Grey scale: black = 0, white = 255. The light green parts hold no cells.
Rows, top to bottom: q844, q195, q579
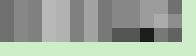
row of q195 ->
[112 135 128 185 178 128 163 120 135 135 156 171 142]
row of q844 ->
[112 135 128 185 178 128 163 120 135 135 156 156 112]

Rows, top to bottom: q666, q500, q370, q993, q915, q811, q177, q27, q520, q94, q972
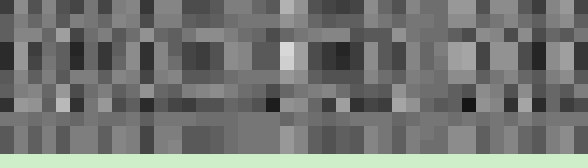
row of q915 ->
[ 43 152  69 118  95  43 103  55 103 140  49 133 110  69  61  82 140 133
  89  89 207 159  76  55  43  61 140  89  69 133 103 118 159 165  69 146
 146  76  37 140 159  55]
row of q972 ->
[ 89 126  95 126  89 126 126  95 133 126  69 126 133  89  89  95 110 118
 118 118 152 133  95  82  95  89 133 118  95 126 110 110 140 140  95 118
 133 103  89 126 140  89]
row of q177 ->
[ 95 126 133 103 152  76 110 126  95 110 146 103  95 126 133 140 126 110
 103  76 103 118 126 133 110  89  95  89 146 118 110 110  95  82 140 126
  82 140  82 103  89 126]
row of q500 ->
[ 95 126 103 126  89 126 118 103 133 126  76 126 126  95  89  95 110 118
 118 118 146 133 103  89  95  95 133 118 103 118 118 110 140 140 103 118
 133 110  95 126 140  95]

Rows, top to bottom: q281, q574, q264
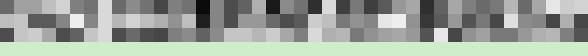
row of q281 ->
[106 160 160 190 210 127 114 217 106 139 114  70 127 114  11 133  77  98
 175  25 139 114  47 217  63 120  63  90 152 167  47  98 167 127 106 120
 182 106 167 230 204 210]
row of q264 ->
[ 77 197 204 167  77  98 197 217  77 106  77  70 127 139  98 139 197 197
 182 204 167 127 217 175 182 120 145 160 167 152  83 230  70 145 160 120
 120 152 175 182 127  83]

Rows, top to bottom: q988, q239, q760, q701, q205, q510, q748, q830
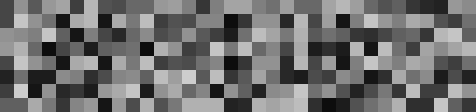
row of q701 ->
[152 177 104  13  70 104  28  96 104 112  13 177 146  62  76 197 120 189
 104 133  70 170  28  47  28 183  21 189 112  62 164 139 164 183]
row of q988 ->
[ 70 146  89 152 164  62 183  82  76 104 104 152 158 127  54 127 164 164
 127 112 158 104 104 164 183 158 104  82  96  54  40  34 152 139]
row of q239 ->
[ 70 197 146 112  21 170 183  21 170 120 189  62  82  76 133 133  13  54
 146 146  40 183  70 158  21 127 197 152 127 170 158  82  62 112]
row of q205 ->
[ 70 197 146 112  21 170 183  21 170 120 189  62  82  76 112 133  13  54
 146 146  40 183  70 158  21 127 197 152 127 170 158  82  62 112]
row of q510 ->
[ 34 112  28  28 139 127  47  76 133 139  96 189 158 205  89 189  54  89
 164 112  40  28  76  62 139 120  21  47 170 112 139  28  76  34]

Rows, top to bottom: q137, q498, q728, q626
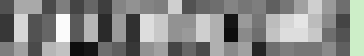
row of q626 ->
[126 161  74 182 194  13  21 110  95  55 146 161  68 102  74 176 138 161
  36 110 126 118 118 138  95]
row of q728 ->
[ 55 214  82 102 251  89 182  42 154  48 221 200 146 154 207 176  13 138
 110 194 221 221 200 110  82]

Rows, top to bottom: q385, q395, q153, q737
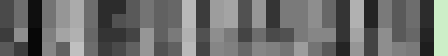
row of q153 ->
[ 60 142   7 128 164 177 103  52  52  68 150  97 122 177  81 142 122  68
 109  74  81 122 134 134  52 164  68 142  89 103  36]
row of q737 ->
[ 89  60   7 134  97 192 109  60  74  97 150  81  97 185  68 134 128 103
 134 128 116 157 116  89  36 150  68 142 128 122  30]

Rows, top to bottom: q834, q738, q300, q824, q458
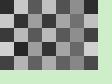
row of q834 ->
[ 45 200  89 192  82 142  45]
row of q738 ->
[200  51 158  58 165 113 192]
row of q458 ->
[ 66 180  97 172  97 135  74]

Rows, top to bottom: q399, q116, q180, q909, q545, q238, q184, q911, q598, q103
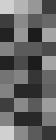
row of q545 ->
[ 34  75  28 165]
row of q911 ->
[ 62 138  91 157]
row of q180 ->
[ 34 151  28 165]

